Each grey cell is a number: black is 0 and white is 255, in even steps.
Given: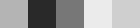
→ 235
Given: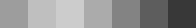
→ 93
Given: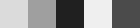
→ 239
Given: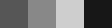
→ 206
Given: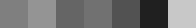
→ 32
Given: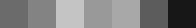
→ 92
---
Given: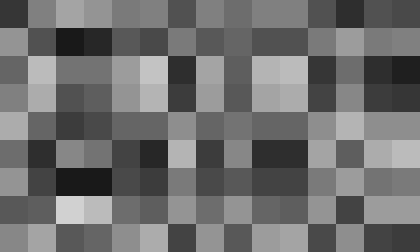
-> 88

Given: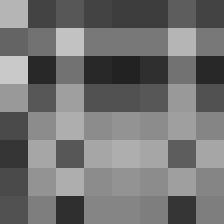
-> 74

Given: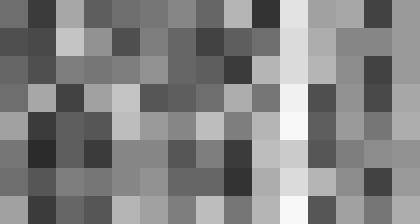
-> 110

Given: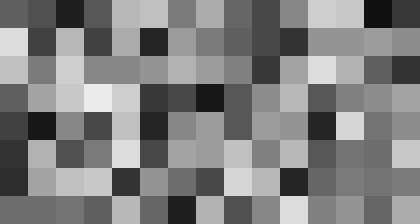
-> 45

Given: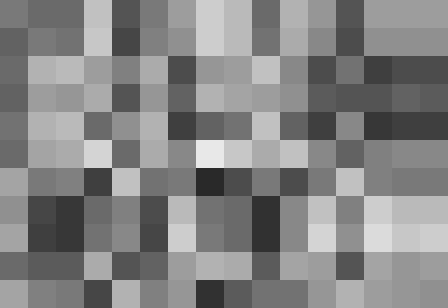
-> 106
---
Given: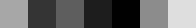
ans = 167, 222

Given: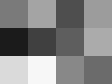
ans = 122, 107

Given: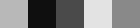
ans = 184, 137

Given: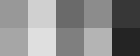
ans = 152, 36

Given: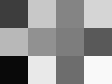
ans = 61, 249

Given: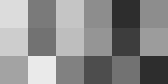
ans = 220, 45

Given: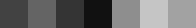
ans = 66, 162

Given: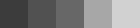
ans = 60, 209

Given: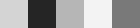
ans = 212, 121
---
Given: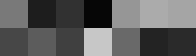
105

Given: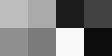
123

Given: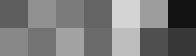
190

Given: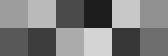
212

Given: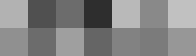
130

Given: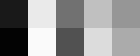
81
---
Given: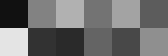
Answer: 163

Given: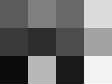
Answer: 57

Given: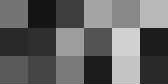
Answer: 136

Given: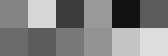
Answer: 18

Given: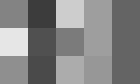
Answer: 100

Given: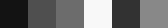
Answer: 50

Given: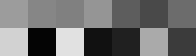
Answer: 93
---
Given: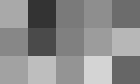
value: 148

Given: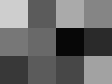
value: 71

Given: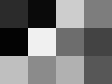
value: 177

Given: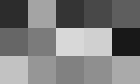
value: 129

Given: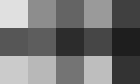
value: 116

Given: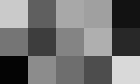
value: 110
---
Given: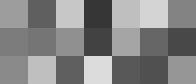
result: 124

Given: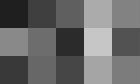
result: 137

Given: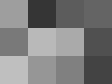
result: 121

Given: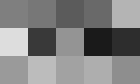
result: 221

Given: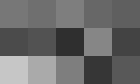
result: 75

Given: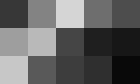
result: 158

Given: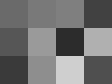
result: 86

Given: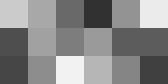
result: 78
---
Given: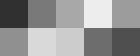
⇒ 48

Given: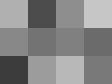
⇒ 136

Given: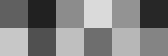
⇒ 96

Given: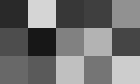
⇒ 77

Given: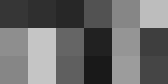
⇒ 142

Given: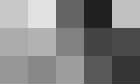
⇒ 172

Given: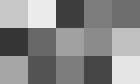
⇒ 54
